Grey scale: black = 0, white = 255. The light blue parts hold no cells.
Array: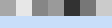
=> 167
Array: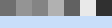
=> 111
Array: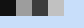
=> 17
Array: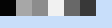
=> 4
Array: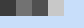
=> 59
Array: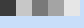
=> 59
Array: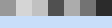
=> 152
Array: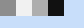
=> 141
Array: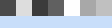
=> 74
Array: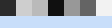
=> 43
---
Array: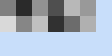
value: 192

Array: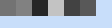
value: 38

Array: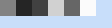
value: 65

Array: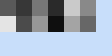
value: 151

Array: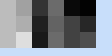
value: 25

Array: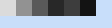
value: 89
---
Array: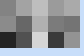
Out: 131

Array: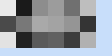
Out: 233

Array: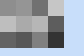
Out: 142

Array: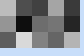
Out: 188

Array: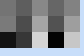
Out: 116

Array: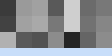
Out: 59
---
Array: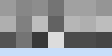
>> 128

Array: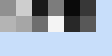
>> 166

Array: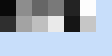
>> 163

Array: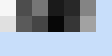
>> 90

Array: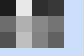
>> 176

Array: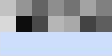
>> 12

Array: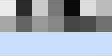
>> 99

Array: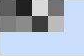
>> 139
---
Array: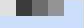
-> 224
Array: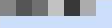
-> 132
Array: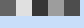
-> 100
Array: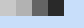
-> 200
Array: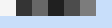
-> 245
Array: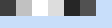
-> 62
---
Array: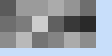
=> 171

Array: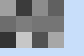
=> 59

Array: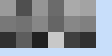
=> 107

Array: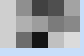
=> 65

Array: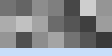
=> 71

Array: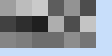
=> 93

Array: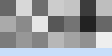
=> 196

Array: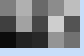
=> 105
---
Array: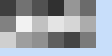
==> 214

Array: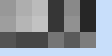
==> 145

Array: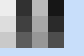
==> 167

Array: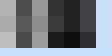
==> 34

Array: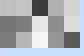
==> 141

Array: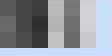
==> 113

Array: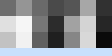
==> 210

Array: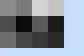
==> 90

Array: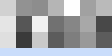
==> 168

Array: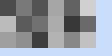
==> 55
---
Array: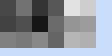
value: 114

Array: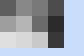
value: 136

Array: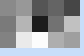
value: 152

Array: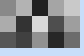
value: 179

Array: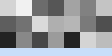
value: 241

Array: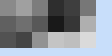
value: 160

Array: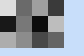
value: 106

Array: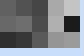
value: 82

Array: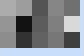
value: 157

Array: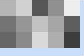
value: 209
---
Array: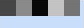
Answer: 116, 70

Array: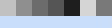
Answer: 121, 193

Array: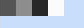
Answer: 251, 85

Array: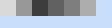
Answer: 173, 217

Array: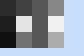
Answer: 135, 16

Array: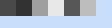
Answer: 189, 73
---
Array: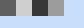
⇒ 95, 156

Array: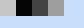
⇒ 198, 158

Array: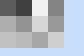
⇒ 92, 207

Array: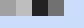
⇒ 161, 113

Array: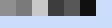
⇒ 143, 16

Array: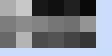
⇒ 173, 53

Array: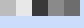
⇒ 188, 109

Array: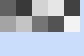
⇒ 97, 244

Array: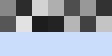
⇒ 136, 196

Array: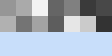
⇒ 150, 51
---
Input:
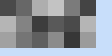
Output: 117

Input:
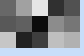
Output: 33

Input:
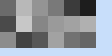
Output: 66

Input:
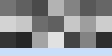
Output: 38

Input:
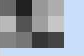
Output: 118

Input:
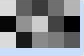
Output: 25
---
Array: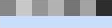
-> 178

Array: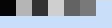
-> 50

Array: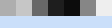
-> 31

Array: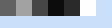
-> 71

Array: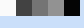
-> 67

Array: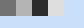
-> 115

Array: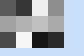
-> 75

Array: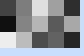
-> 187
